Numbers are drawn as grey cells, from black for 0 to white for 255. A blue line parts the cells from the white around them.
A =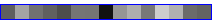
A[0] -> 95
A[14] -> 99
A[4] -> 77
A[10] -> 120

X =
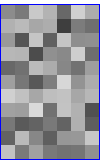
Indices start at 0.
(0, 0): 140
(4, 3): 172
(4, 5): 114
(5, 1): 119
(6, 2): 167
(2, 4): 197
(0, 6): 172
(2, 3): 96
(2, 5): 142
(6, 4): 194
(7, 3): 113
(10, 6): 144
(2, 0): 153
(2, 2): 197
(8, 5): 176
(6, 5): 167
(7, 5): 177
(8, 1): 90
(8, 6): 94
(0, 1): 122
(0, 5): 208
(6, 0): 208
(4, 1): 113
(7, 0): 161

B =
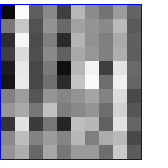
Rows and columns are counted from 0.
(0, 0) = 11
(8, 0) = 53
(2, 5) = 180
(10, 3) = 167
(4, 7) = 63
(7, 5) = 136
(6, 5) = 147
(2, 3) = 127
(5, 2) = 71
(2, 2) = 76
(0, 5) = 184
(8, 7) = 97
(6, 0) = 129
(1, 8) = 186
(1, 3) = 147
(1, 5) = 161
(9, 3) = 156
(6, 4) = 134
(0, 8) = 155
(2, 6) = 145
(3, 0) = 63
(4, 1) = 231
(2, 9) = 96
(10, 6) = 154
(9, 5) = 183
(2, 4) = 43
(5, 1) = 233
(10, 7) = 110
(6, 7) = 130
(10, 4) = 119
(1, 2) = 82

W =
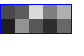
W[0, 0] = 73
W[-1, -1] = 103
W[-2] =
[73, 92, 217, 127, 175]
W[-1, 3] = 46

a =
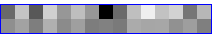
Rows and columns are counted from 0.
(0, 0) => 105
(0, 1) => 196
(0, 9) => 191
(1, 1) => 162
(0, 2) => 88
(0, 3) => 208
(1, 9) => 171
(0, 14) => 183
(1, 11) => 167

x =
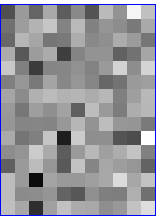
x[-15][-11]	80
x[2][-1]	118
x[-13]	[104, 182, 166, 118, 121, 173, 137, 143, 172, 155, 118]
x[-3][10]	194
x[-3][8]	219
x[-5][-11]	141
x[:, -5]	[83, 129, 137, 147, 130, 134, 172, 189, 147, 142, 184, 133, 159, 144, 168]
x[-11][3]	133
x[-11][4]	134
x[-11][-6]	145
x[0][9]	245
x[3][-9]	156
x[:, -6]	[137, 185, 173, 132, 145, 150, 181, 95, 182, 203, 154, 194, 152, 87, 171]
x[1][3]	198
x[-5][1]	148
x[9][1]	117
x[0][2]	100
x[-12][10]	166
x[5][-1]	159
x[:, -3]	[147, 141, 172, 97, 211, 115, 128, 124, 151, 84, 173, 157, 219, 125, 152]
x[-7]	[150, 133, 134, 132, 152, 182, 147, 189, 151, 149, 122]
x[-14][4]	131
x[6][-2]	159
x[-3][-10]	154
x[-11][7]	154

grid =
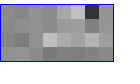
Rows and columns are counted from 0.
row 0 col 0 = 140
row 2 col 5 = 162
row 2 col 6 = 180
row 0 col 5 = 191
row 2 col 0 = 132
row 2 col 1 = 125
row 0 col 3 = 140
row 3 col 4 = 129
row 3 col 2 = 140
